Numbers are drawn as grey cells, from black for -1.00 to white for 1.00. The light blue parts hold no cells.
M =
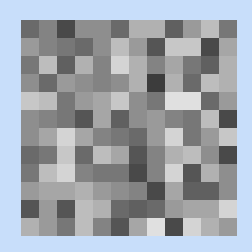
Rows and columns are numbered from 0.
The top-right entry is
-0.07
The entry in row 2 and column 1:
0.48
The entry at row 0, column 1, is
0.03
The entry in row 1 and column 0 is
0.21
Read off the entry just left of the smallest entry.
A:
0.39
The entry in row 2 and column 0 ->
-0.07
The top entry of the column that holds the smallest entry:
0.39
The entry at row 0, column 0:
-0.17
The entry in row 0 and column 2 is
-0.43
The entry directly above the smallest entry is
0.03
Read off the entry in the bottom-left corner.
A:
0.39
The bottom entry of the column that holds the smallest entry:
0.76
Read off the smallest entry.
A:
-0.53
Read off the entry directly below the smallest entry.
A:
-0.07

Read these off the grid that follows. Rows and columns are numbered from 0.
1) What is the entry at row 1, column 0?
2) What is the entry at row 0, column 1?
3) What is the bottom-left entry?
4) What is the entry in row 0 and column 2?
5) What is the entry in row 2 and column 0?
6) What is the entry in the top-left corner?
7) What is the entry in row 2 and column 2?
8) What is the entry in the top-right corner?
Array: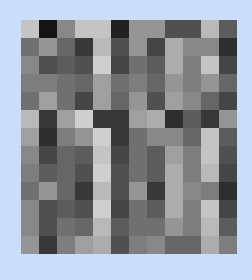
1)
-0.12
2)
-0.84
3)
0.17
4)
0.07
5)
0.07
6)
0.54
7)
-0.28
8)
-0.28

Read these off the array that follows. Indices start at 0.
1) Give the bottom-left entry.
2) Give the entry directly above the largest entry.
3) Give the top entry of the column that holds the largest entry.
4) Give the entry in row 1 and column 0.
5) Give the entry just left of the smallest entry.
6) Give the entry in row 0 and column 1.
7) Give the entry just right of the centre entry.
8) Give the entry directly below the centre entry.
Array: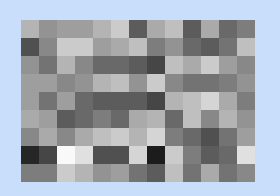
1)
-0.02
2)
0.07
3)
0.24
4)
-0.37
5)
0.67
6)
0.15
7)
-0.45
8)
0.33

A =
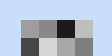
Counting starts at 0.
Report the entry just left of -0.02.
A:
0.32
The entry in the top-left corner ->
0.24
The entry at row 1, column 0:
-0.45

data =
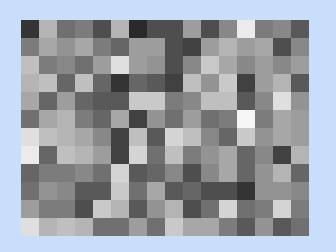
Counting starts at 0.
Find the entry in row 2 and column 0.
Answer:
0.50
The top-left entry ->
-0.59
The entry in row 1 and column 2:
0.15
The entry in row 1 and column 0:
-0.03
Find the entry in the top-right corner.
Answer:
-0.30
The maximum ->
0.93
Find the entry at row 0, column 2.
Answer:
-0.12
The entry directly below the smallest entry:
0.23
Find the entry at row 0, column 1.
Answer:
0.41
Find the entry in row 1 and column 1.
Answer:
0.31
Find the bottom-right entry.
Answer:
-0.12
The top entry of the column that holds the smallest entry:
-0.67
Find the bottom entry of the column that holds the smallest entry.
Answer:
0.23
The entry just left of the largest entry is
-0.03
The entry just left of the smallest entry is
0.41
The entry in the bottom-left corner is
0.75
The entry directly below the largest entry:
0.58
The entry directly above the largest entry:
-0.30

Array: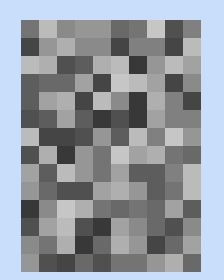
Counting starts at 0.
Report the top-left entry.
-0.09
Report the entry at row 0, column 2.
0.08
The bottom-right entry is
-0.18
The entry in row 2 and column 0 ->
0.47
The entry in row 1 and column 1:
0.18
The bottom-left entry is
0.18
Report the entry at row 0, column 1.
0.47
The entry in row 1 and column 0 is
-0.46
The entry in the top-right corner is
0.00
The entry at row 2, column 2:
-0.37
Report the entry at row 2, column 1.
0.37
